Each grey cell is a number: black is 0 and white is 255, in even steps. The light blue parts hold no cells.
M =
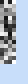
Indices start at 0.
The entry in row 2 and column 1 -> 86
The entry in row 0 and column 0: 30
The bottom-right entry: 254
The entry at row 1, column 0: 125
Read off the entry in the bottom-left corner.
214
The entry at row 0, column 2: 30
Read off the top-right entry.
254
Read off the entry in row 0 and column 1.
226
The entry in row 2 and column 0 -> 171
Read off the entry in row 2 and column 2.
141

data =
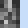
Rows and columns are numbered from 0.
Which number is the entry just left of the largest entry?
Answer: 62
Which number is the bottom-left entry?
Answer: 103
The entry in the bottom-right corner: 74
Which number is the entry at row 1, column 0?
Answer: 47
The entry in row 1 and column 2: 186
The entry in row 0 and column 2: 186
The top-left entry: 62
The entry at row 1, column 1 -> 130
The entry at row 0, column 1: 116
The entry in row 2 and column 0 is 90

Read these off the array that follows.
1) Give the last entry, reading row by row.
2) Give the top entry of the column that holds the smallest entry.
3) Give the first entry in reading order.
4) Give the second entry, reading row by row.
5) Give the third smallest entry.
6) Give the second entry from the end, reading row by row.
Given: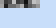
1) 150
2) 18
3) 150
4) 60
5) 44
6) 119

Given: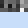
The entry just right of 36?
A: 129
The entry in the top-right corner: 129
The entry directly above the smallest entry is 103
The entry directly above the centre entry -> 103
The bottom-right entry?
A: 78
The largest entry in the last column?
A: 143

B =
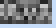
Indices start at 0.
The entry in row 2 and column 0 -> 135
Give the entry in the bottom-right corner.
107
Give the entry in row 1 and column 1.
107
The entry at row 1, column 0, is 189
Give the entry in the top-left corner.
37
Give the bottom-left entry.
66
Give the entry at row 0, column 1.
123
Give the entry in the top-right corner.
93
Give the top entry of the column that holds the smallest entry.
135
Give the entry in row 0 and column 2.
66
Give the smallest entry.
22
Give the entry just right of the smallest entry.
149

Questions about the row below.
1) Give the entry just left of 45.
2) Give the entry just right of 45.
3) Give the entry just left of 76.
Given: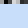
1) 187
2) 61
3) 6

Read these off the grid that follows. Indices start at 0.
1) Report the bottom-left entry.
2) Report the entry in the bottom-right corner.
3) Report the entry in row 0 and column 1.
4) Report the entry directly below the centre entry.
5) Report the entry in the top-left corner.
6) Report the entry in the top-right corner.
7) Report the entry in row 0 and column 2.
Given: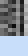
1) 112
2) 172
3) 128
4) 112
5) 144
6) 198
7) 69
